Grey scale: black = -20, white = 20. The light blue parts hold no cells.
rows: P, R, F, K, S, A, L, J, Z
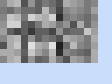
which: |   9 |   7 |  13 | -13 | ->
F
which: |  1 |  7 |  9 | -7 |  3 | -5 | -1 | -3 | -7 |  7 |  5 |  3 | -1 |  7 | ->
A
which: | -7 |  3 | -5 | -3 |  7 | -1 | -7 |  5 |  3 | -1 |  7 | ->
Z

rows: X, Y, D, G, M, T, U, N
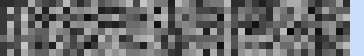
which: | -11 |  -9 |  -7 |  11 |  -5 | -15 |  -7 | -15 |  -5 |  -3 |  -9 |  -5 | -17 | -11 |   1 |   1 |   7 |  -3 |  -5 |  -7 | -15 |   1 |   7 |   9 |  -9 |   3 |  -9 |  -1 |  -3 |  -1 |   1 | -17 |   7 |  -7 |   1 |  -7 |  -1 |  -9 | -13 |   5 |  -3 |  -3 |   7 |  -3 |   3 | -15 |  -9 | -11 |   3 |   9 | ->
D
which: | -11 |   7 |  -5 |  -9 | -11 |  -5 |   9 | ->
X
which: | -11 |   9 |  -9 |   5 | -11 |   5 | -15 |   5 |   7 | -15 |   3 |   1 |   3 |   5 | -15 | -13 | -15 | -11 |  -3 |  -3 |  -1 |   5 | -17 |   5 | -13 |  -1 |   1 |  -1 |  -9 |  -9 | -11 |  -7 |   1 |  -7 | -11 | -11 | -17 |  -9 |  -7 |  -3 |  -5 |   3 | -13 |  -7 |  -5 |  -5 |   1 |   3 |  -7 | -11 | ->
G
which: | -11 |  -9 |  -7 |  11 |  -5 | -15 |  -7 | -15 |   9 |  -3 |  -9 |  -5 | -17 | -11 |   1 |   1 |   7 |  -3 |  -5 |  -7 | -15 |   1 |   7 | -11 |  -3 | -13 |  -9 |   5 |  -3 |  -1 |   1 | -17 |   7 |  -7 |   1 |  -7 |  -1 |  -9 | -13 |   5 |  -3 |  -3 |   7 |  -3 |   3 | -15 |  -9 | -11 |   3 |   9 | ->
U
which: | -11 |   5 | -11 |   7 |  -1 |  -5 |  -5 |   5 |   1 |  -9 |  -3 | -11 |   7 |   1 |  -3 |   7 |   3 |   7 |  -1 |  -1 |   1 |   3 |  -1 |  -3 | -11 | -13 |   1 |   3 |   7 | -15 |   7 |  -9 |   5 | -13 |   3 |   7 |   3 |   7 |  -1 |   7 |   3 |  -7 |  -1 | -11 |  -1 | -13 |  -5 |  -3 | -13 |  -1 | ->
N

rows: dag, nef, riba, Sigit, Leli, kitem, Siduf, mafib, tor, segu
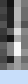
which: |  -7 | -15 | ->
Sigit
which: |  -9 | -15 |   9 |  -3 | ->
nef
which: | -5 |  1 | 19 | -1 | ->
Siduf
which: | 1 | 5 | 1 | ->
segu

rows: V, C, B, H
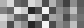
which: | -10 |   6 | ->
B
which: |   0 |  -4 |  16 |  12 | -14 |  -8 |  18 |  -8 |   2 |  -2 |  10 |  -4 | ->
C
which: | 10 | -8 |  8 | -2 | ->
V
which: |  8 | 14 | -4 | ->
V
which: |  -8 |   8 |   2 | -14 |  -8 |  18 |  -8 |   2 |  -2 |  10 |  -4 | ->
H

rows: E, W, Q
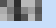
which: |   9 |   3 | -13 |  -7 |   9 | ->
Q
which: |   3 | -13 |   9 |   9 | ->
E
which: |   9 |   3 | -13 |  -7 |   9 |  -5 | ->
Q
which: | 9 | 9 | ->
E

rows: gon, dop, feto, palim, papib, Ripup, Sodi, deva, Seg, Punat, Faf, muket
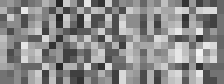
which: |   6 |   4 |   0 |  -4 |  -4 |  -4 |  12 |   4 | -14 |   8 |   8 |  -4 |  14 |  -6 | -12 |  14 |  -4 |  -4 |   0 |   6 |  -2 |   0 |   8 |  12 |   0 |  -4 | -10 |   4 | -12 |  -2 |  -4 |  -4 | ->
Punat
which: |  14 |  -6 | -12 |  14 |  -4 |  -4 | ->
Punat
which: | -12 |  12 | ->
gon
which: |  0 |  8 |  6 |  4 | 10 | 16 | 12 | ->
Seg
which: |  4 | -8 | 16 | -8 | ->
gon
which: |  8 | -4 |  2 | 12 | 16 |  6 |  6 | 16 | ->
papib
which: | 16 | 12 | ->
Seg

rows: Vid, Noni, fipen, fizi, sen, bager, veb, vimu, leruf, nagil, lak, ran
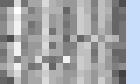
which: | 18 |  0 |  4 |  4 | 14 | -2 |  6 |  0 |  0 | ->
veb
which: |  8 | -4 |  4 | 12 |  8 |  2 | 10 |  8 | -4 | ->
Noni
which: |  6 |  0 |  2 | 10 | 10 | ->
vimu
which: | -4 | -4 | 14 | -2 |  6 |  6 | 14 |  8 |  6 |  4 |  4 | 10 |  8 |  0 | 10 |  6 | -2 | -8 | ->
Vid
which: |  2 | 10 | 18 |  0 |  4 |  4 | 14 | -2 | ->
veb
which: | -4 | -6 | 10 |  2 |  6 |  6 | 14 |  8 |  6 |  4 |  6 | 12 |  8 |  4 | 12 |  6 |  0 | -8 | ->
ran
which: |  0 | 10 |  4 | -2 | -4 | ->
leruf

